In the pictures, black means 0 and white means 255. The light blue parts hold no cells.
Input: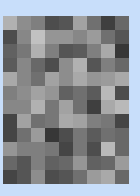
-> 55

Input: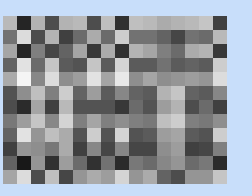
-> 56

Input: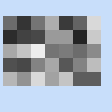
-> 138

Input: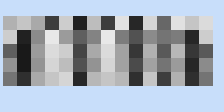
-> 89

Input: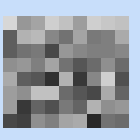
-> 135

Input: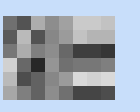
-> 54

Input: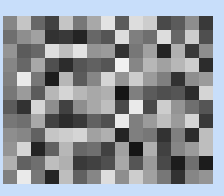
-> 142

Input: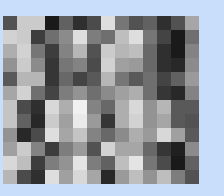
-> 131
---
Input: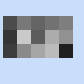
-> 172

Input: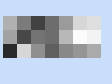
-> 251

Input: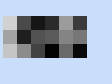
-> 132

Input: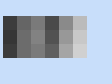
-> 152

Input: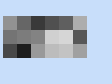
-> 214

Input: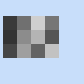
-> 180
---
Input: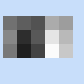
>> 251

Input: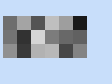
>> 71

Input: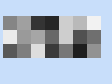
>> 30

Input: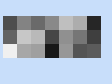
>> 84

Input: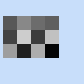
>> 173

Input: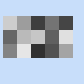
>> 82

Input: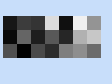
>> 142

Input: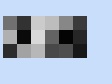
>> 78
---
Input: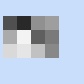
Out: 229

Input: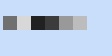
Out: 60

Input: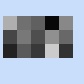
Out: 56

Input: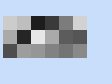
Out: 130

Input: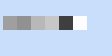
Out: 199

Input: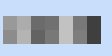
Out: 194
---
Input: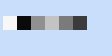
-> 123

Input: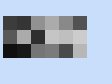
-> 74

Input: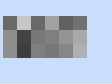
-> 134

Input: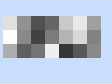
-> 88

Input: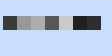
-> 32

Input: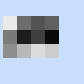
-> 219

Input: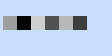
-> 184
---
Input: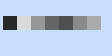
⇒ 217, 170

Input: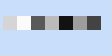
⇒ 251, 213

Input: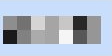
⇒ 245, 213

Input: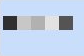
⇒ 226, 199

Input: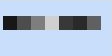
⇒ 208, 126

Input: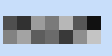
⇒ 196, 183

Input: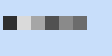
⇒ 218, 166

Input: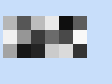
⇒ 248, 241

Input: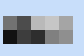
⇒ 198, 185
